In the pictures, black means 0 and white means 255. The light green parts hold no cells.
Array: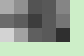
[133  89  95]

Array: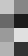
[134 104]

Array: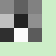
[129  34  47]

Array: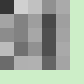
[170  73 167 112 107]

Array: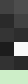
[77 42]

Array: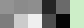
[106  77]
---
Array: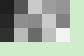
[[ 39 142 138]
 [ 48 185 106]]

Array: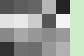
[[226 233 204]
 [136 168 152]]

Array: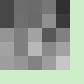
[[ 71 110 106]
 [148 127 162]]

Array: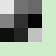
[[131  49   5]
 [ 14  35 193]]

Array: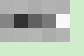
[[132  50  95]
 [176 178 181]]

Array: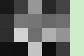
[[ 48 120 117]
 [ 45 210 110]]

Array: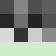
[[ 39 111  35]
 [217  52 204]]

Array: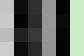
[[201   5  44]
 [188  33  56]]

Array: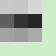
[[ 95  52  38]
 [162 157 171]]
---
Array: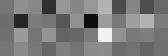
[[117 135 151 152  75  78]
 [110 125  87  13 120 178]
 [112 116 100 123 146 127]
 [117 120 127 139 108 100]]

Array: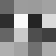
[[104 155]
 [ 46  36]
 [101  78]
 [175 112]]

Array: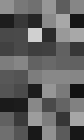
[[146 112  93]
 [ 29  37 168]
 [ 73 208 153]
 [ 65  62  97]
 [125  98  98]
 [ 88 125 136]
 [ 84  28 122]
 [ 26 136 100]
 [ 97 157  54]
 [111  24  91]]

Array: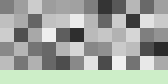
[[126 204 164 126  88 105]
 [191 101 198 183 204 226]
 [205 168  94 186 178 127]
 [137 116 181 135 202  76]
 [188 177  77 226 240 232]]

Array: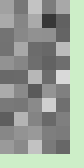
[[161 195 168]
 [170 170  97]
 [115 145 100]
 [114 108 187]
 [146 110 110]
 [105 183 217]
 [171  90 128]
 [121 138 111]
 [ 94 132 127]
 [135 153 123]
 [154 194 103]]

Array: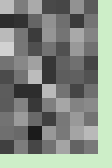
[[189 170  70  91]
 [ 45 101 111 116]
 [186  59 116 132]
 [210  79  80 112]
 [115 161  97  68]
 [ 75 188  93  82]
 [ 92  45 115 111]
 [ 91  56 166 138]
 [115 105 120 114]
 [111  27 121 185]
 [ 64  70 164 121]]

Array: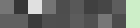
[[118 224  77  64  93]
 [ 96  59  78  81  76]]
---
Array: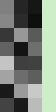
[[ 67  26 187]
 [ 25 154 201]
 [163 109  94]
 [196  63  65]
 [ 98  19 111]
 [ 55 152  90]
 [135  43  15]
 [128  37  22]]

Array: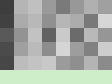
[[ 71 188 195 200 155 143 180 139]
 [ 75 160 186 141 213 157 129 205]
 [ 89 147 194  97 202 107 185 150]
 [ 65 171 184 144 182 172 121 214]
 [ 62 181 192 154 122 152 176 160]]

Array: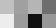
[[237 155  16 151]
 [192 160 181 110]]

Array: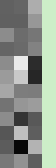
[[120 146  93]
 [ 92   8 179]
 [ 86 191  94]
 [140  52  88]
 [115 150 156]
 [167 125 124]
 [155 201  38]
 [140 234  44]
 [101 106 130]
 [140 108 118]
 [ 96  96 151]
 [ 97 101 173]]

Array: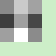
[[159 255 139]
 [ 61 160  71]
 [137 202 162]]

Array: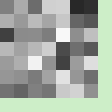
[[114 100 128 117 201 210 144]
 [150 144 123 163 226 150 111]
 [155 174 242 146  65 156 222]
 [184 162 183 206  75 111  88]
 [ 64 139 140 125 248 142 191]
 [175 153 187 165 199 101  86]
 [128 171 108 208 210  40  47]]
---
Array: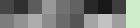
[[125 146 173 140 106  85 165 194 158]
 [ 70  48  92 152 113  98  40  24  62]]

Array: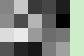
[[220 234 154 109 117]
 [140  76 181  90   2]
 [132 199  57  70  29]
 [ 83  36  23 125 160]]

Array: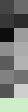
[[142 171]
 [129 113]
 [ 91 178]
 [ 83 206]
 [ 69 106]
 [ 55  42]
 [ 13 156]]

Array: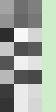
[[200  78  90]
 [184  78  72]
 [163 111 127]
 [147 103 119]
 [ 84 240 227]
 [ 59 234 219]
 [ 52 234 213]
 [ 44 247 213]]

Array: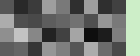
[[172  79  73  93 101 114  79 150 121]
 [143 195 135  34  65 165  14  28 127]
 [ 93 101  53 150 127  86 172 108  73]
 [ 86  41  59 158 121  47 158  47  65]]

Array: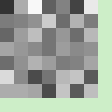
[[218 138  75 117 184 196  90]
 [172 172 165  75 196  90 190]
 [165 151 138 117 157 138 145]
 [124 130 145 204 109 178 124]
 [109 145 178 157 124 130 165]
 [102 157 190 117 151 109 184]
 [ 51 172 248  96 130  67 233]]

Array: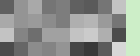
[[195 132 110 161 161 195 203 175  75]
 [169 148 154 140 125 175 181 154 117]
 [ 96 148 169 117 125  96  90 117 195]
 [ 75 102 140 132 148  69  56  90 215]]
